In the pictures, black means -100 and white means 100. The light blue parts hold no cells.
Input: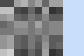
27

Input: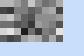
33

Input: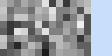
45

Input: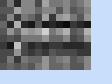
16

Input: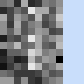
12

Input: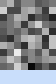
-8

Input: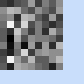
11

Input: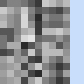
46
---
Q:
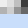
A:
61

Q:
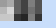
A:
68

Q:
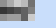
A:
-47

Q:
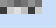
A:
61

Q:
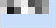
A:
-82

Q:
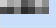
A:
-54

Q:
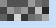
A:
20
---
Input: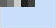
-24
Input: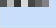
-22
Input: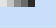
8
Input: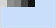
1
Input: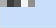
13
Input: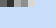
11
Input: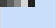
-25
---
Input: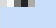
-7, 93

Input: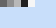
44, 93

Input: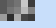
1, 57

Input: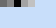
-97, 51

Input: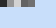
65, 65

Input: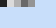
39, 72

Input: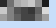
-47, 70

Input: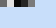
-93, 77
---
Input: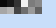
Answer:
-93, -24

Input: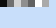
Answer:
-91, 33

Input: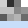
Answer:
63, -16

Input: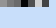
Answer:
16, -47

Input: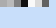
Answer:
35, -24

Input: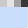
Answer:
58, -56

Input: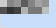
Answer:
60, 49

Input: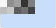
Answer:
93, -48

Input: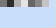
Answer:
-7, 53
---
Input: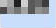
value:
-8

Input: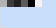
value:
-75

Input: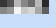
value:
91

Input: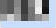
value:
27

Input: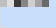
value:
-54

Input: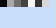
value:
-14

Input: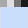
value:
-10
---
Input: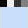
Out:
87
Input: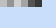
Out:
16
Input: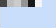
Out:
49
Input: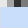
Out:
29
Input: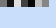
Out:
-84
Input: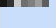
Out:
-60
